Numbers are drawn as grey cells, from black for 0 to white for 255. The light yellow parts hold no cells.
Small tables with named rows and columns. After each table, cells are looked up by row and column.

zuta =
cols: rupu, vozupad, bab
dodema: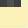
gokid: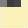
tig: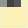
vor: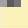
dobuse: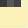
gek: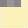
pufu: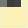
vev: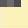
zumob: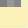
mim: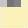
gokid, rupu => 127
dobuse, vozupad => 89
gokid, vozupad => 60
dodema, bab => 63
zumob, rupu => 129
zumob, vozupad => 151
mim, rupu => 197
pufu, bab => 65
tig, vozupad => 67
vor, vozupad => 91
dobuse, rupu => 57
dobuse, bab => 67

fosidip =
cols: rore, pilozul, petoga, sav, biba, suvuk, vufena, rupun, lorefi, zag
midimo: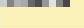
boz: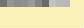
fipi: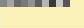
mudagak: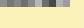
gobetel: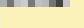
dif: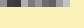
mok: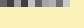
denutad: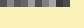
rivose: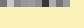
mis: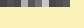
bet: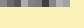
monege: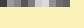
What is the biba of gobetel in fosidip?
121
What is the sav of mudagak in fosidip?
112
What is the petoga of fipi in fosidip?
105
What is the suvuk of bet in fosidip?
122
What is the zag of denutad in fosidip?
77
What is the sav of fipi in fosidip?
121
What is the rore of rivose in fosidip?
118
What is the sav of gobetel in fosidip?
204
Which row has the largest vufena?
monege

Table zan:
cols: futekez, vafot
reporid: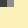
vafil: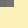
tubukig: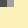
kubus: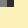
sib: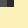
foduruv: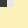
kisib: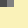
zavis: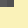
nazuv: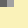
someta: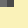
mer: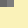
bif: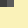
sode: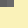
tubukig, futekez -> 80
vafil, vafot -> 116
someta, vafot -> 74
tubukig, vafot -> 161
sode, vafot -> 106
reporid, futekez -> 64
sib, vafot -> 43
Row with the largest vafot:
foduruv

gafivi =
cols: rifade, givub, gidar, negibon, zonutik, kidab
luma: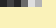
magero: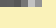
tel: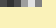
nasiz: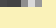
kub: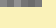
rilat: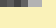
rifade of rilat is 79
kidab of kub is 122
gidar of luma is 39
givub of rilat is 92
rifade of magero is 94
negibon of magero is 118
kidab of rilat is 179
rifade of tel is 75
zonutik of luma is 222
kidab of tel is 129

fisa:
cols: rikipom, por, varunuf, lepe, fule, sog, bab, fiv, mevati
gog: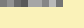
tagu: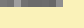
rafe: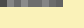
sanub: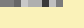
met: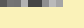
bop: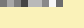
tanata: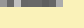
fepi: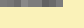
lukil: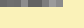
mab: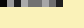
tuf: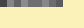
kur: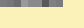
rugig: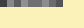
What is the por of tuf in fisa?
133
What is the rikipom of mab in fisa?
5
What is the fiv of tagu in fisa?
104
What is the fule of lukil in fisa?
99
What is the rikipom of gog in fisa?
124
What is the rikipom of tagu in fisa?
121
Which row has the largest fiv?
bop

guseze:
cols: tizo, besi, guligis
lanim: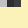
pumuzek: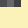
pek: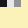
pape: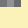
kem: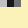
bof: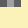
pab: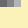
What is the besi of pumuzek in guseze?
103
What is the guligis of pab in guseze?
179
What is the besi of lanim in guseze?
46
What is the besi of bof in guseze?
160
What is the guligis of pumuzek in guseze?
64
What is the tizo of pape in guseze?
117
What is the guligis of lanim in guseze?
61
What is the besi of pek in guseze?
231
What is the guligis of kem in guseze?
112
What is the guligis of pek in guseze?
146
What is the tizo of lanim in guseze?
193
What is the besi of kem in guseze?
24
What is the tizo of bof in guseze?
92
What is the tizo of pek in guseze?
24
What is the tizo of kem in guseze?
193
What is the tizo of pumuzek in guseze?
77

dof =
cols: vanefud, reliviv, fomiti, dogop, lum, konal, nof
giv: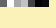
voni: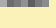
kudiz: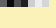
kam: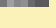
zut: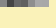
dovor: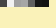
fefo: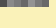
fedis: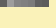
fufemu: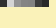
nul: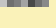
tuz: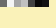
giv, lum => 67
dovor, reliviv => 242
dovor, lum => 96
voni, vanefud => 171
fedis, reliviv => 157
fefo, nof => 105
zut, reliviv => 69
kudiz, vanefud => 98
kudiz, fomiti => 78
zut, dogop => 96
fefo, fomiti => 123
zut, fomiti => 104
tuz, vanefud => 107
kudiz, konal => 237
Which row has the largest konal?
kudiz

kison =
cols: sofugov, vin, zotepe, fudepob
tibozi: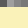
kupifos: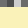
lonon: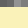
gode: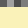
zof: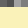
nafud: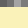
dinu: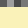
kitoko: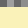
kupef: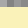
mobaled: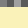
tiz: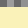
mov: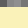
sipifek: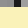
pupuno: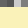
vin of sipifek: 141
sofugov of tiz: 106
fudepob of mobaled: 90
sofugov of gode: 91
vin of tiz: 157
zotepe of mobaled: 160
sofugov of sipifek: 144
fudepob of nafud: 123
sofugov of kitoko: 102
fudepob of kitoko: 141
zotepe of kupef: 152
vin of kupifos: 78
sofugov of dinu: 90
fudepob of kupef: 137
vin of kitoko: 159
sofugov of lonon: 97
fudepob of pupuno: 126
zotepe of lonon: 147

